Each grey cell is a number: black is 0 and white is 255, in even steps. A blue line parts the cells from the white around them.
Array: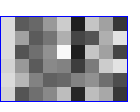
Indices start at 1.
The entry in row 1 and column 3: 104
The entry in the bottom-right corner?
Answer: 55
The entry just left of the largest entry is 145
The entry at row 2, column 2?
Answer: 161
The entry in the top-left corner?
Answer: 219
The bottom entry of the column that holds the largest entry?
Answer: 189
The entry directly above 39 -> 130
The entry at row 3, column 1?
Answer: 219
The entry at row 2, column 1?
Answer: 219
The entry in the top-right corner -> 55
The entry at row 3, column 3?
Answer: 111
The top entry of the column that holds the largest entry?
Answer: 204
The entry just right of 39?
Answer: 189

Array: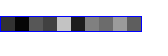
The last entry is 94
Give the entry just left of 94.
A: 155
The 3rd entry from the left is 87

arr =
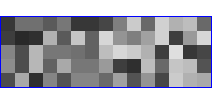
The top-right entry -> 105
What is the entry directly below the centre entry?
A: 154
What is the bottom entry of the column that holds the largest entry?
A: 203
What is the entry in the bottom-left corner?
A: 77
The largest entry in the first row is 209
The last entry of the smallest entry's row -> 215
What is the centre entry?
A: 189
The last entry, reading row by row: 169
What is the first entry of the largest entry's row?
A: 133
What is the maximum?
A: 223
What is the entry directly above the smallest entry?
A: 112
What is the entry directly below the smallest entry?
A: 77
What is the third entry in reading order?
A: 112
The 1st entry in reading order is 55
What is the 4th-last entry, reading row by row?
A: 70
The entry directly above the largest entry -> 62
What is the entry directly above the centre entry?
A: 215
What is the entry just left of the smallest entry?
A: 62
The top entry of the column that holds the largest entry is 177
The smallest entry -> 41
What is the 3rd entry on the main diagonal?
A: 183
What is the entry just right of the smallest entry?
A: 47

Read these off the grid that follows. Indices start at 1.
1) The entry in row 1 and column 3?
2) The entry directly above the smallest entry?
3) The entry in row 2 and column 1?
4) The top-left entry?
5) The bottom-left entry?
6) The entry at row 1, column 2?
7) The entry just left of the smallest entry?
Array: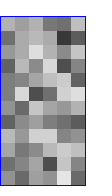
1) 178
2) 112
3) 112
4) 178
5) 146
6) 159
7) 171

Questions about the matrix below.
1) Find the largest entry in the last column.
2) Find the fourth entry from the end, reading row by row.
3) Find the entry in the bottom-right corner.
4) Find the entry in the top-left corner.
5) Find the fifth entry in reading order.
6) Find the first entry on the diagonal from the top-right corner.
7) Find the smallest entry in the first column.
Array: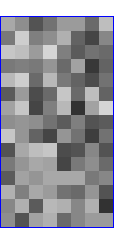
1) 213
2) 106
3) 155
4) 168
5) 155
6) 190
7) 83

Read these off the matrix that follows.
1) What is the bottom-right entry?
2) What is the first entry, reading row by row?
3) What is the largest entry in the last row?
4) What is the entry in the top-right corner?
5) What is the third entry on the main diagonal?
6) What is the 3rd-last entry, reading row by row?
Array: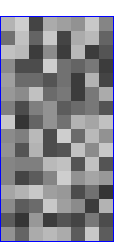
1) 92
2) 179
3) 200
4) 133
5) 60
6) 92

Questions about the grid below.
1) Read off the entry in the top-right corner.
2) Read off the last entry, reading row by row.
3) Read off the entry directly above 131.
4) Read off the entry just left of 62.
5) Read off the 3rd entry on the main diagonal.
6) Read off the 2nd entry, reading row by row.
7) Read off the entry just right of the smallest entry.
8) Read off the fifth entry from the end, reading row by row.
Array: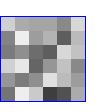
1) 216
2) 171
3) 208
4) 202
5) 109
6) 171
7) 81
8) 238

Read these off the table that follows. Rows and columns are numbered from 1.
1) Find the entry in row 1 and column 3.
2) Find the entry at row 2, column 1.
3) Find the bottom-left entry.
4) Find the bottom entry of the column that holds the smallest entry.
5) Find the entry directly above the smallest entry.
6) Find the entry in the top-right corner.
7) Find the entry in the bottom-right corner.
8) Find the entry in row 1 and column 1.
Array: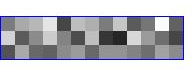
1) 183
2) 210
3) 83
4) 147
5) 198
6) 97
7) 139
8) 124

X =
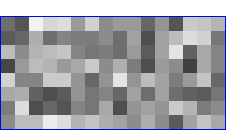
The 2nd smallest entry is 70
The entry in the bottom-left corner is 140
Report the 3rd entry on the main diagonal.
180
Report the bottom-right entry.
168
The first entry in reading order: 110
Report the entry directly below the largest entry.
174
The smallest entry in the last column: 103
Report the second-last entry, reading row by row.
196
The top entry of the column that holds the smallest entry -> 202
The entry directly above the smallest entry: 97
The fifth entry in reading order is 221
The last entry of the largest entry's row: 180
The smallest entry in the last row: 91
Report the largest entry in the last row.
235
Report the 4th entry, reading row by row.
215
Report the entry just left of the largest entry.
85
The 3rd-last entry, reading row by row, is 162
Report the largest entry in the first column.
209
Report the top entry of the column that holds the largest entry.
242
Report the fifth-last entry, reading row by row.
140
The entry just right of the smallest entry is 168
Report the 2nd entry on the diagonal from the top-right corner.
209
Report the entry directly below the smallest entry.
154

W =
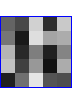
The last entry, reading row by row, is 78
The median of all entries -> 118
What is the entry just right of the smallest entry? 172
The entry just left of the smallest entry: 152
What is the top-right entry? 201
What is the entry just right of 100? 72
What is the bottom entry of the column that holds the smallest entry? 84
